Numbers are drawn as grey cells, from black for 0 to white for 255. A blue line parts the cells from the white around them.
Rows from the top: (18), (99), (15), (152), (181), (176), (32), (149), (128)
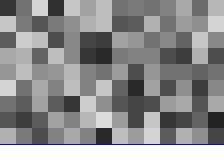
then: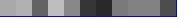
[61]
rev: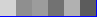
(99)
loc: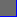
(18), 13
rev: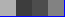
(152)
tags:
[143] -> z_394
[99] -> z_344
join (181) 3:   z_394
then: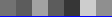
[85]
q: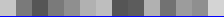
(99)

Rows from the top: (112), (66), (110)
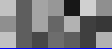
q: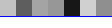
(112)
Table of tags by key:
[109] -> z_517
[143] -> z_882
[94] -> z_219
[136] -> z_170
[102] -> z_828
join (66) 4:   z_828
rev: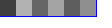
(66)

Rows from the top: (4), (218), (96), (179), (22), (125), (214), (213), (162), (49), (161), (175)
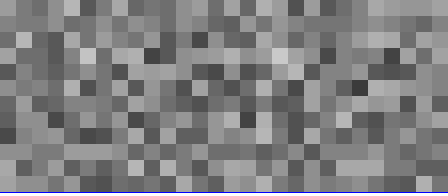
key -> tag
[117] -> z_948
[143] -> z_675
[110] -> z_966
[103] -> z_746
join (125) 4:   z_966
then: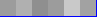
[143]
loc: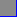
(49), 19
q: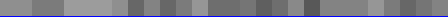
(49)
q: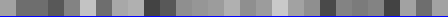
(179)

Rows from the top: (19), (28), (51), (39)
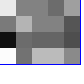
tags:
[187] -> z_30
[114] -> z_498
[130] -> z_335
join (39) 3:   z_30
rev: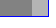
(28)
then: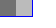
[187]
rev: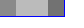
(39)
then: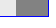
[108]
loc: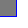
(28), 1
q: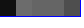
(51)

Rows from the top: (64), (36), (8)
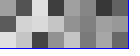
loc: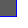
(36), 1
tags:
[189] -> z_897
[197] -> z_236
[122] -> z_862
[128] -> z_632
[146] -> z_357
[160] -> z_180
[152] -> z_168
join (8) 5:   z_236
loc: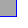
(8), 7
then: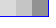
[128]
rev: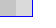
(36)
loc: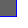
(64), 8

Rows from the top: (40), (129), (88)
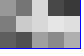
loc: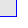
(129), 4
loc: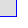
(129), 5
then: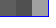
[138]
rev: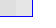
(129)

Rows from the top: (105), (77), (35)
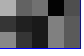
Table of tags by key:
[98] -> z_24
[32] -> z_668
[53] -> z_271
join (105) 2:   z_24
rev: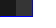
(35)
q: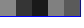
(35)
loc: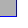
(105), 1

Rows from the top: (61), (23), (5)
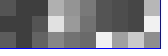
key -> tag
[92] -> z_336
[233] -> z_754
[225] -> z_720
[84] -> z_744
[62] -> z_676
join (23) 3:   z_744
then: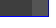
[225]

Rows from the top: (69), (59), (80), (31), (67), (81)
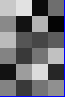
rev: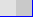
(69)
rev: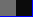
(69)
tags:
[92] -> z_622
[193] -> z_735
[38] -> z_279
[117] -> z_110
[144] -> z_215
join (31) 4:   z_735
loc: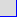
(67), 3
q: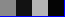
(59)
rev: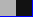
(59)
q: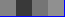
(81)

